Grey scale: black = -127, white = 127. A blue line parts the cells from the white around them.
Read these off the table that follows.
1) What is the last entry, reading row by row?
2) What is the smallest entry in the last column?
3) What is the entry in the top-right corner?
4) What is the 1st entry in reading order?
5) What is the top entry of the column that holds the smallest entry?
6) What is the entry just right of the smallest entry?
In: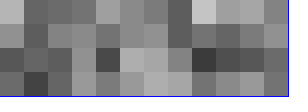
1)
-12
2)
-20
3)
3
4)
53
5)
68
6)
-48

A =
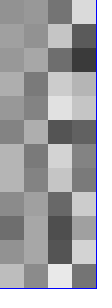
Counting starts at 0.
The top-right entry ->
90
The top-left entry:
18
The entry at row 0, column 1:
24
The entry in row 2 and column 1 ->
39
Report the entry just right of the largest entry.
-11
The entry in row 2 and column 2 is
-17
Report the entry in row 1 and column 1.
18
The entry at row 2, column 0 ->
24
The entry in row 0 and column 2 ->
-11
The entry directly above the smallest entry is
-37
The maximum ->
105

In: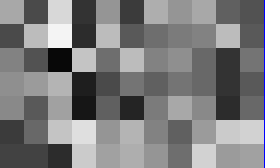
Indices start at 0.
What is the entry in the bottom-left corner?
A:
-61
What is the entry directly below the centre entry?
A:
-91
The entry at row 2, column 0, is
2
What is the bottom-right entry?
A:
33
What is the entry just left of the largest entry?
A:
60
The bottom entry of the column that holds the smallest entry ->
-83
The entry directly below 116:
-119
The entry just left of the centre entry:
-53
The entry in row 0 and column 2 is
88
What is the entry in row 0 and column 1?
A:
-53
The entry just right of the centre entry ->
-31
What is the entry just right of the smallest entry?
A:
68
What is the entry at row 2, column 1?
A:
-45
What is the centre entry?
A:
-11
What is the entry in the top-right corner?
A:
-45
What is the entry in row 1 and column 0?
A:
-53
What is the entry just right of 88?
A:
-76
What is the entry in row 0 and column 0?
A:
40
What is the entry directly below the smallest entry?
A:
52
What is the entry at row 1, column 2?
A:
116

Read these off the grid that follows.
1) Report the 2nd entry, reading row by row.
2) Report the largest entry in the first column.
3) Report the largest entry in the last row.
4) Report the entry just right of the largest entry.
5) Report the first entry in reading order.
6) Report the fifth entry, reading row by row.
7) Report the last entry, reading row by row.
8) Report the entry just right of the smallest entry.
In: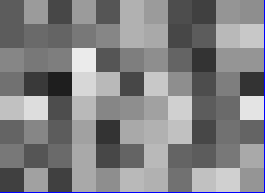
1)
27
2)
65
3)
80
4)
-42
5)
-35
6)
-42
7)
21
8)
87

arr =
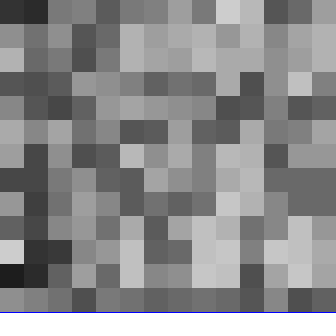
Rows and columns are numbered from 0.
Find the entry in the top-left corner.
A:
-76
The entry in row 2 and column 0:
50
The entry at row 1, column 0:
15
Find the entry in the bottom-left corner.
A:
15
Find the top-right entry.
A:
30
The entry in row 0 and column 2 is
-6
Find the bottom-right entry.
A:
-30
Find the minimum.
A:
-98
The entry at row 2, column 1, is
-22
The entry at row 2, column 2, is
-6
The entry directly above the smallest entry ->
77
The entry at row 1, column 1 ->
-14
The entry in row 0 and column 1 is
-84
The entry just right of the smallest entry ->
-84

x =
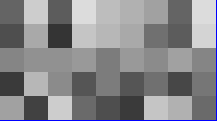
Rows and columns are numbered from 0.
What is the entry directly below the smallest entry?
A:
17
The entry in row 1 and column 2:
-75
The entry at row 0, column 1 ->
77
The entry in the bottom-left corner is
33
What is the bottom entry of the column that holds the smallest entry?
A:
77
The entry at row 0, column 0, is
-27
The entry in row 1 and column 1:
41
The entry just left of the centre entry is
25
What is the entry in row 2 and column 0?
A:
5
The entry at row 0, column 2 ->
-35
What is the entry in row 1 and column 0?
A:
-49
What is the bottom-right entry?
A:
-21

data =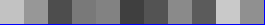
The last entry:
16
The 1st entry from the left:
66
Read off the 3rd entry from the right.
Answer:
-36

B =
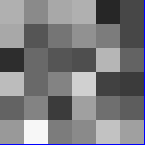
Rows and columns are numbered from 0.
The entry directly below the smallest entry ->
-3
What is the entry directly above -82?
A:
40
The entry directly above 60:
-82
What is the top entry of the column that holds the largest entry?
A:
10
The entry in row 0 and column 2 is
40
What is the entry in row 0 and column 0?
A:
48
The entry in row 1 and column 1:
-42
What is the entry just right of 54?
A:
-28
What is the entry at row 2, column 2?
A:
-42
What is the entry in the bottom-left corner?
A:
25
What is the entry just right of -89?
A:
-56

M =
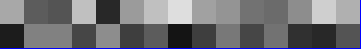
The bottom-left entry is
-99
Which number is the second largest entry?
79
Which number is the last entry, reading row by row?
-43
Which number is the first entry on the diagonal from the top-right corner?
48
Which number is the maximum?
94
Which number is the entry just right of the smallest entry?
-65
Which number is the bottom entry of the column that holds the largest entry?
-107
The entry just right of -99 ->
1
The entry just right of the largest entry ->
33

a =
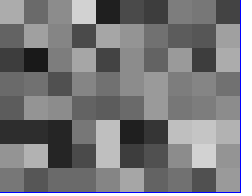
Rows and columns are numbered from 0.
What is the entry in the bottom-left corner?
-8
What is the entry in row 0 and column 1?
-21
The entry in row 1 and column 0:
-28
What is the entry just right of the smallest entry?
-2
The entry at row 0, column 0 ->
44
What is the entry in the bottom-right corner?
26
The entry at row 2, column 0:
-66
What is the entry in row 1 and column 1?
32
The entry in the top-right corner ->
-60
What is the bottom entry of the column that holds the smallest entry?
-41
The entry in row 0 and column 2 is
12
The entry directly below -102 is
-14
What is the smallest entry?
-102
